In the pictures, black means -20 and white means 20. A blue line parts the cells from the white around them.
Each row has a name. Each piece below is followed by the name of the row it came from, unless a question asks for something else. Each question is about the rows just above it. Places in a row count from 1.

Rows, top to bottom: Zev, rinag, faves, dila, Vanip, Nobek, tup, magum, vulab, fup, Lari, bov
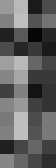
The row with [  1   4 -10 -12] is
magum
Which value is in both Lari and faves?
[-15]

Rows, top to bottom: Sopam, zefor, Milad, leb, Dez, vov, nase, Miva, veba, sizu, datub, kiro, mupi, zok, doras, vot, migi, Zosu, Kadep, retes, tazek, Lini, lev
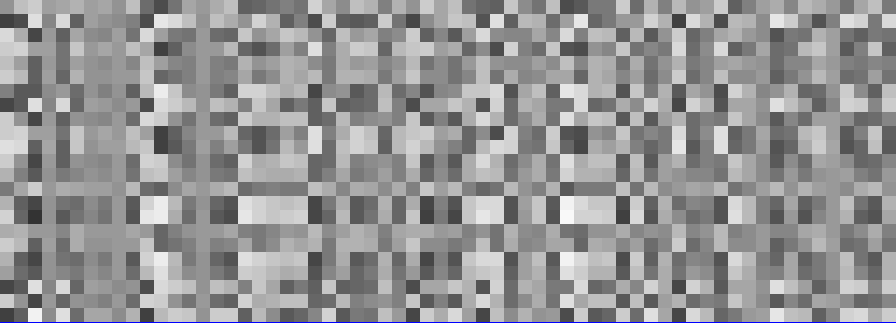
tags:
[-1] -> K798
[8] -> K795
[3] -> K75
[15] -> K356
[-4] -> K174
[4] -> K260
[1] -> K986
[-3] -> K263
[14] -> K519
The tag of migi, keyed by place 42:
K263
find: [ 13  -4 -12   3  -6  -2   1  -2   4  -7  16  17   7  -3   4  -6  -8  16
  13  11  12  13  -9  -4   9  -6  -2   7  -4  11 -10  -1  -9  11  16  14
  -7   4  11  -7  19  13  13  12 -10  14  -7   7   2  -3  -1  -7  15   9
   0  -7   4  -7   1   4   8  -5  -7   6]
vot
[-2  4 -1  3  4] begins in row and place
mupi, 56
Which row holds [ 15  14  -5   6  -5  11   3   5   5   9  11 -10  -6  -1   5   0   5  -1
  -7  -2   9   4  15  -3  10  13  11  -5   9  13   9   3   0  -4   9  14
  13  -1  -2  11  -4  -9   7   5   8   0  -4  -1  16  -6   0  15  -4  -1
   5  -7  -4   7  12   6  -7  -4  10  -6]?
datub
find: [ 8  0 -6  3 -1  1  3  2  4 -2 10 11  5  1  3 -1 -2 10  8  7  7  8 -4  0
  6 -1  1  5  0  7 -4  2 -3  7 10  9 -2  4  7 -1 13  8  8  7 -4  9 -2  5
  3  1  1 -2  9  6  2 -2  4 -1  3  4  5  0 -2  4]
mupi

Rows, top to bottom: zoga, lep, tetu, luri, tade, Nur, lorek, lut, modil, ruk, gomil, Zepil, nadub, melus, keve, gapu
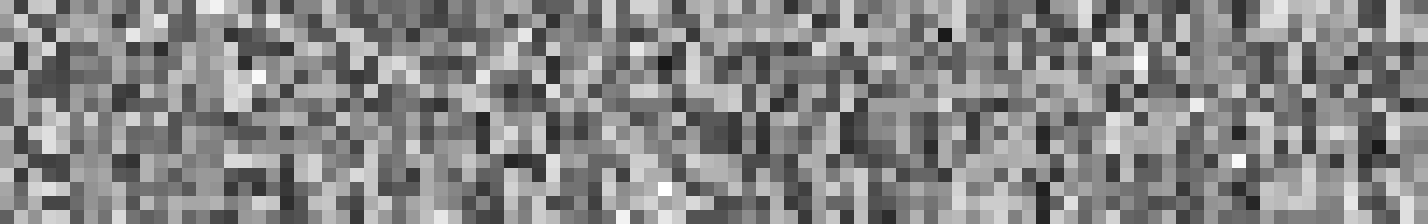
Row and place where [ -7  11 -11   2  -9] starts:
tade, 74
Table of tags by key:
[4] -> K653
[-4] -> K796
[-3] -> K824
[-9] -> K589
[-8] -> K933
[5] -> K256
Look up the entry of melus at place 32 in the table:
K653
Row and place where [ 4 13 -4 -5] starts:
gapu, 79

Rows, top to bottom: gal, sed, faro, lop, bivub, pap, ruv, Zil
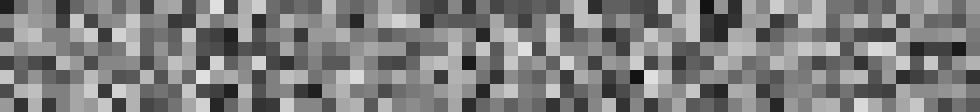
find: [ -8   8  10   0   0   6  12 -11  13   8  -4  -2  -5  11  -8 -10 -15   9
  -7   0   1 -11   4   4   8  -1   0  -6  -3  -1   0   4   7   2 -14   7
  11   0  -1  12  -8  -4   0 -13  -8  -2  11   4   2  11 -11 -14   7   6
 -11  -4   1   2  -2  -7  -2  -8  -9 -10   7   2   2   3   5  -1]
faro
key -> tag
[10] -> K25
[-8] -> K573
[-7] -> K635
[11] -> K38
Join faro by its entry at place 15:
K573
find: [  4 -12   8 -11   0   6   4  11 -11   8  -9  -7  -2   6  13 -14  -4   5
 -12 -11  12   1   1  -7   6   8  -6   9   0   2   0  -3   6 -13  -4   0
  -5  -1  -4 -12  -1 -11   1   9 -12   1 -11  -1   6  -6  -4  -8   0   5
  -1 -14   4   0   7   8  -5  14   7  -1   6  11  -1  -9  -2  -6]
Zil

